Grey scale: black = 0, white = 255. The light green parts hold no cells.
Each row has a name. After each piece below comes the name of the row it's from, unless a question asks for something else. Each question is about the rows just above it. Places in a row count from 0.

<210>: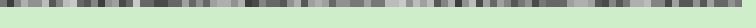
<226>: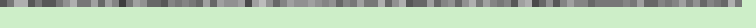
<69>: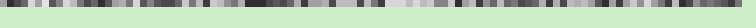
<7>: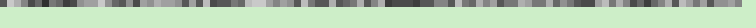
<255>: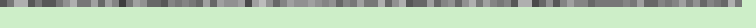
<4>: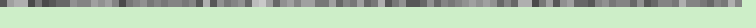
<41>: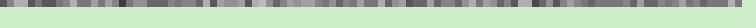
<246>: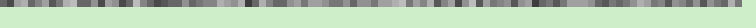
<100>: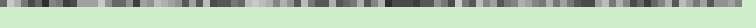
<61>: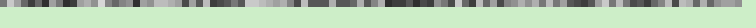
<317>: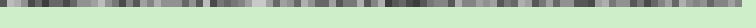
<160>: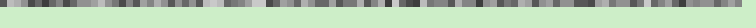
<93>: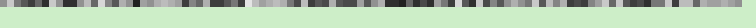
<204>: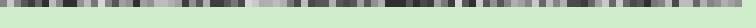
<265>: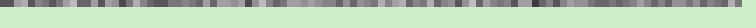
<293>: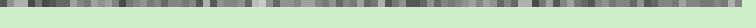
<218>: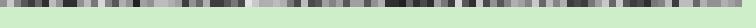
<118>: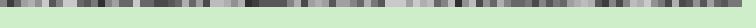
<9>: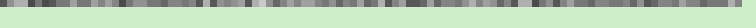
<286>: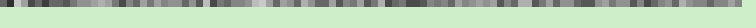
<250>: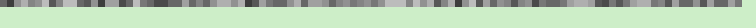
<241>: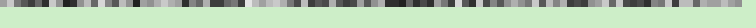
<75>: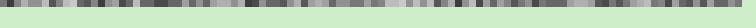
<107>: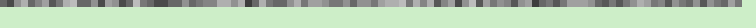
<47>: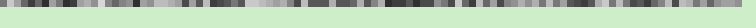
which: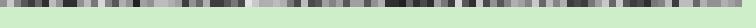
<218>
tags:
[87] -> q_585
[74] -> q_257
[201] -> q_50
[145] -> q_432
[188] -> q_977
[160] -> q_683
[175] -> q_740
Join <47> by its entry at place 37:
q_977
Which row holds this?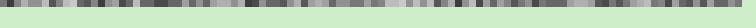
<75>
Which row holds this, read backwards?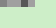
<118>

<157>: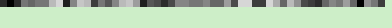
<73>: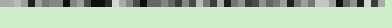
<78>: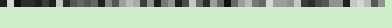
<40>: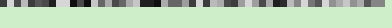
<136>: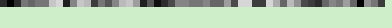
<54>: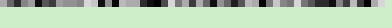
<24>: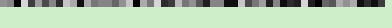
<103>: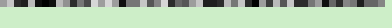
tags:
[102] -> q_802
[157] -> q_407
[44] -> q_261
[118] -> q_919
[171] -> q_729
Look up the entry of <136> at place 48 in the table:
q_919
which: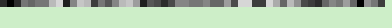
<157>
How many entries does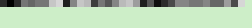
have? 35
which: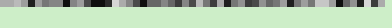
<73>

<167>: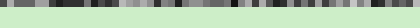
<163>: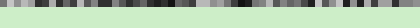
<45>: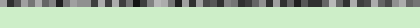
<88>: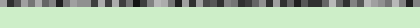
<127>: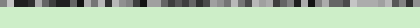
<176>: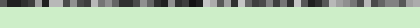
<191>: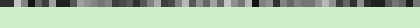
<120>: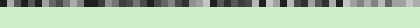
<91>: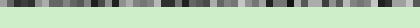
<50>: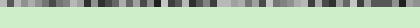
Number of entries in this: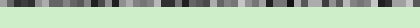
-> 60
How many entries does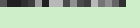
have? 18
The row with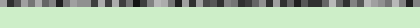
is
<88>
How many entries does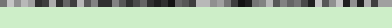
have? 56
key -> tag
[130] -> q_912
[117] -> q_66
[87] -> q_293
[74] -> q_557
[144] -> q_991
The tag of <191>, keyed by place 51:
q_991

